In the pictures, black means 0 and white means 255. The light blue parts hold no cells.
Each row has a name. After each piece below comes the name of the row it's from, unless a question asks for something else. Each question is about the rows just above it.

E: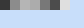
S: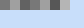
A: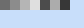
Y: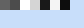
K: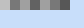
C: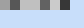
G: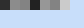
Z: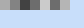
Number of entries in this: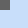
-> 1
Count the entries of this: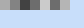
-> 7
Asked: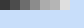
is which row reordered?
A
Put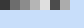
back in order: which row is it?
A
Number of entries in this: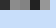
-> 5
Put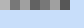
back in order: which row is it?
S
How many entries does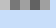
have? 5

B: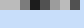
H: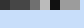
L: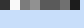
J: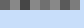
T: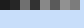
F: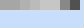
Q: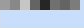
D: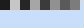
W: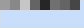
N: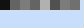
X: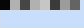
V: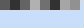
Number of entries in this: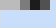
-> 5
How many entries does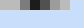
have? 7
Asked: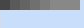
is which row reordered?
J
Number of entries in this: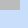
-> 2

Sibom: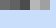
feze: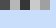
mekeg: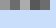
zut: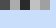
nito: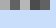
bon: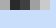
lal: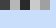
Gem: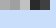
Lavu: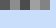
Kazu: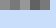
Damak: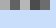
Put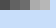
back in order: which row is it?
Damak
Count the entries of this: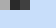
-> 3
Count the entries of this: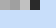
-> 4
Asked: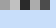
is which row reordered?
zut
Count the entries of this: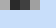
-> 4
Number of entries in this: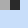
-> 2
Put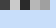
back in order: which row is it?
lal

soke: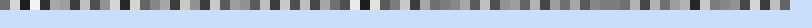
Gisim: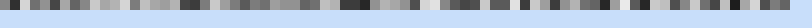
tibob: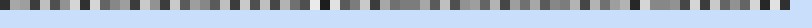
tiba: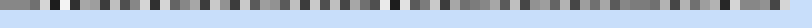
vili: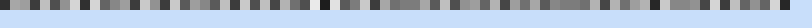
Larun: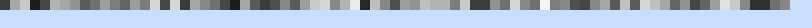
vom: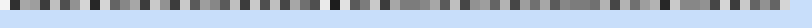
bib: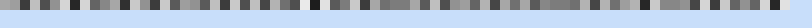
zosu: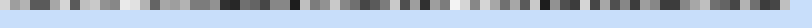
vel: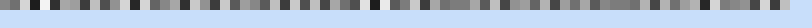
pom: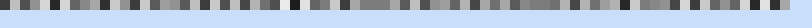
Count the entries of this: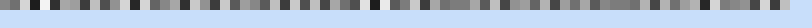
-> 79
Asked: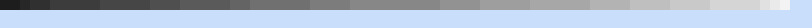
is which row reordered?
tiba
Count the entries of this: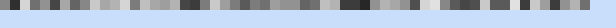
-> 59
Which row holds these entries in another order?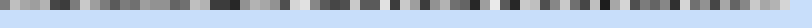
Gisim
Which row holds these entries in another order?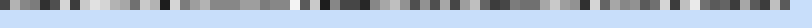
Larun
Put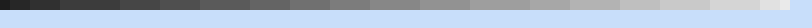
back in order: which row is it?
tibob
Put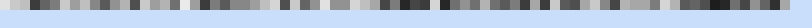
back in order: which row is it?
bib

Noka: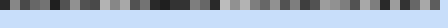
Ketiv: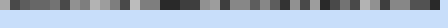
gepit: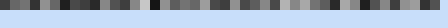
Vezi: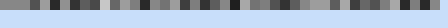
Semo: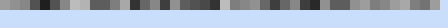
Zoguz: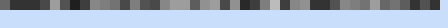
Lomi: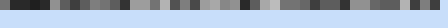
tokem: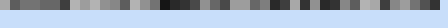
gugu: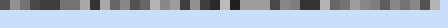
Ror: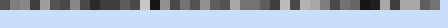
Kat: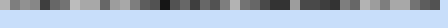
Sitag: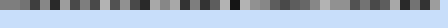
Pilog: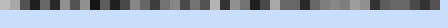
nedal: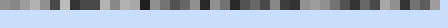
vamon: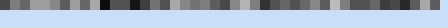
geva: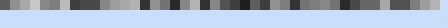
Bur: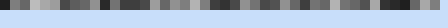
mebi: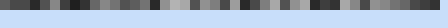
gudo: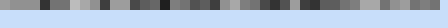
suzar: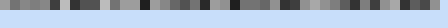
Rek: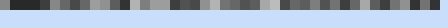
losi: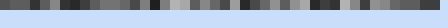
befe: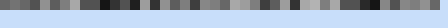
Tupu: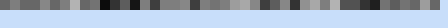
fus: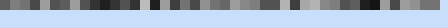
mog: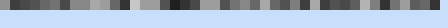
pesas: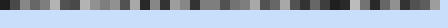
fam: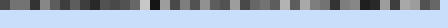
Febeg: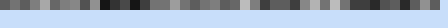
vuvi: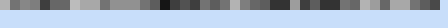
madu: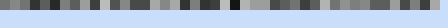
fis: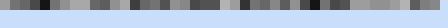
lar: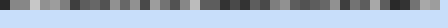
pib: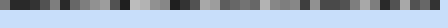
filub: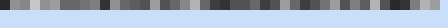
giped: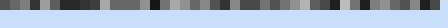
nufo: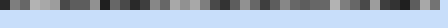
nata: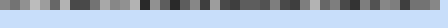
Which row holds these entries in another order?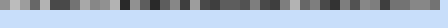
nata
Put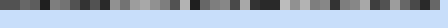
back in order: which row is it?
pib
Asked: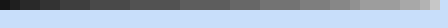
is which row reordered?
fam
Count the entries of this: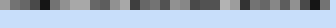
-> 33
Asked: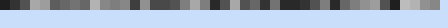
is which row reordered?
pib
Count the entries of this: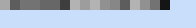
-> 17
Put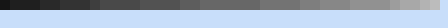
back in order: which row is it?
giped

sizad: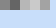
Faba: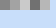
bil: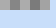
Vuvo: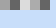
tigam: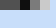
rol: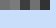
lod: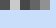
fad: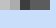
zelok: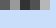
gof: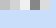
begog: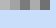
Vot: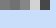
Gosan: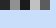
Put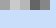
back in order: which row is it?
sizad
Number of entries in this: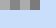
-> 4

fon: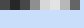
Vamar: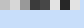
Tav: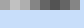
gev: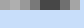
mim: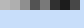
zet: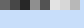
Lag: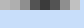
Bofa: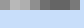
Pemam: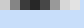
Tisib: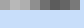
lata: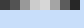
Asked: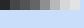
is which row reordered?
zet
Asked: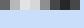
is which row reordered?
fon
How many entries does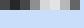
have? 8

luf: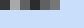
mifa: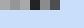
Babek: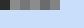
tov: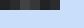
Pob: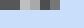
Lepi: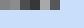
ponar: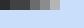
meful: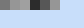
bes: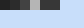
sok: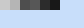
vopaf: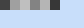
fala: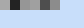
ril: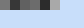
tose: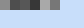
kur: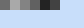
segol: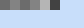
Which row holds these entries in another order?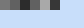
luf
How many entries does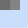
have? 2
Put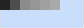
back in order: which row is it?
fala
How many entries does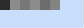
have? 6
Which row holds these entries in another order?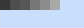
tose
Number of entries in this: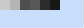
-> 6
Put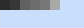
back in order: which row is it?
ril

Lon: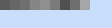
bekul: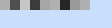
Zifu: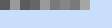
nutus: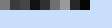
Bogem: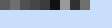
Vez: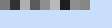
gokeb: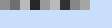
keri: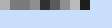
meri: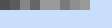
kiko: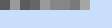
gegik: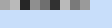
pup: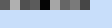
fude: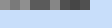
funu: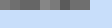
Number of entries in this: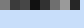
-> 8
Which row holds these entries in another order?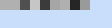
bekul
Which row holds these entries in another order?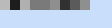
keri
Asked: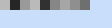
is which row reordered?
gokeb
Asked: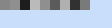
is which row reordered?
Vez
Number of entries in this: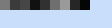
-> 9

